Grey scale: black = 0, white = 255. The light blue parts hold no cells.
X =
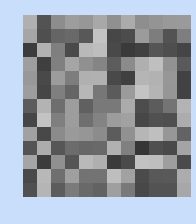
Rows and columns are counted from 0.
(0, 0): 176
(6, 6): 121
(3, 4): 144
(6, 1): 179
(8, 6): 92
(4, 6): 73
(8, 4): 150
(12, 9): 83
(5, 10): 150
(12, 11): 167
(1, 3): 105
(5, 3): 101
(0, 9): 148
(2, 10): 78
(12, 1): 181
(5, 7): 155
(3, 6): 92
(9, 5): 105
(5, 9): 180
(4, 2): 156
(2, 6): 73
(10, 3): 85
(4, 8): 181
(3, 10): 146
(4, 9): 178
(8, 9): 191
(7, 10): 79
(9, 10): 73
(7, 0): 70
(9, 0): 84
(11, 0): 73
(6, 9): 92
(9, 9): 79
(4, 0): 152
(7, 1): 195

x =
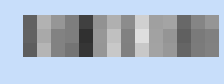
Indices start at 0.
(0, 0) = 97
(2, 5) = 150
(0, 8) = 208
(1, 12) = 122
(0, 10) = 164
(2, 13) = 129
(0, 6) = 176
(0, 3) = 126
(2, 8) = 200
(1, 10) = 149
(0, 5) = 146
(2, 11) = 101
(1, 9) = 162

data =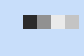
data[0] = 43
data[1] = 145
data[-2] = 234

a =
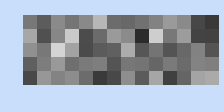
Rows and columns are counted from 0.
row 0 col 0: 120
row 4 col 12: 164
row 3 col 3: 111
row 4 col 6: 72
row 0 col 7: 104
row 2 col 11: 104
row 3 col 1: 125
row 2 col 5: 91
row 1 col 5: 107
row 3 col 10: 122
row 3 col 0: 95
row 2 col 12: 130
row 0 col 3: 117
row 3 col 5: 126
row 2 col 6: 96
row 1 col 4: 76
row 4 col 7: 142
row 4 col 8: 91
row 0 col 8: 113
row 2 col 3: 163

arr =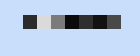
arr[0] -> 43
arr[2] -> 123
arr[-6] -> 218

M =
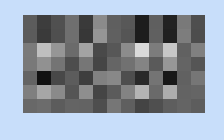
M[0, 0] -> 92
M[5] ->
[127, 166, 138, 85, 142, 69, 91, 131, 180, 106, 173, 99, 101]
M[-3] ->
[100, 18, 72, 92, 62, 129, 136, 78, 41, 116, 24, 97, 118]
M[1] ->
[91, 58, 79, 111, 55, 149, 96, 85, 29, 96, 32, 125, 77]
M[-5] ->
[122, 191, 150, 107, 163, 73, 87, 140, 218, 124, 199, 97, 128]
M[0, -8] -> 139
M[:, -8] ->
[139, 149, 73, 69, 129, 69, 78]
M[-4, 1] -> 145
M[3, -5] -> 132
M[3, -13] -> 121
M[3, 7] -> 113
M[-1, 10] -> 94
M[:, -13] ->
[92, 91, 122, 121, 100, 127, 104]
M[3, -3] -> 151

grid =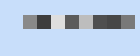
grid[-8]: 137
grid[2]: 222
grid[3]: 91
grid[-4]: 189

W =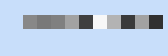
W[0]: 136
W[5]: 247
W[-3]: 58
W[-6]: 63

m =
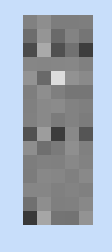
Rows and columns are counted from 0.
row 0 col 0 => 129
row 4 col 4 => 138
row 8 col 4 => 85
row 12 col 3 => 131
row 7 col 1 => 137
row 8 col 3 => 137
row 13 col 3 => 128
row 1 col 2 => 106
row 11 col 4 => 137
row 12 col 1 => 134
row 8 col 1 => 157
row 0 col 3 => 125
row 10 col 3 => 136
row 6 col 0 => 128
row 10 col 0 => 125
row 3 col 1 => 133
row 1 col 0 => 109
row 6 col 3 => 130
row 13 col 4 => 136
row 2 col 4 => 61
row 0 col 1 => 142

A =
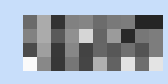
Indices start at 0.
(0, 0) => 106
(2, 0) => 75
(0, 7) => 124
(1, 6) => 155
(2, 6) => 87
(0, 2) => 51
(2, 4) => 67
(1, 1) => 171
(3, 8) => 110
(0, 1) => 171
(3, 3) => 118
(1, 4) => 214

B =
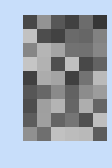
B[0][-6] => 72
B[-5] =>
[64, 172, 164, 64, 115, 186]
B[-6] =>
[197, 178, 79, 192, 72, 99]
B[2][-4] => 164
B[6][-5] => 159
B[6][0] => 77
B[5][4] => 140
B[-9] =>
[72, 147, 87, 65, 108, 54]
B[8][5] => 92
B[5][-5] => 103
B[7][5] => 190
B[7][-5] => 160
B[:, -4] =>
[87, 66, 164, 79, 164, 138, 180, 100, 193]
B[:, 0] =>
[72, 194, 134, 197, 64, 86, 77, 92, 144]
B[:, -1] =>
[54, 130, 135, 99, 186, 156, 101, 190, 92]
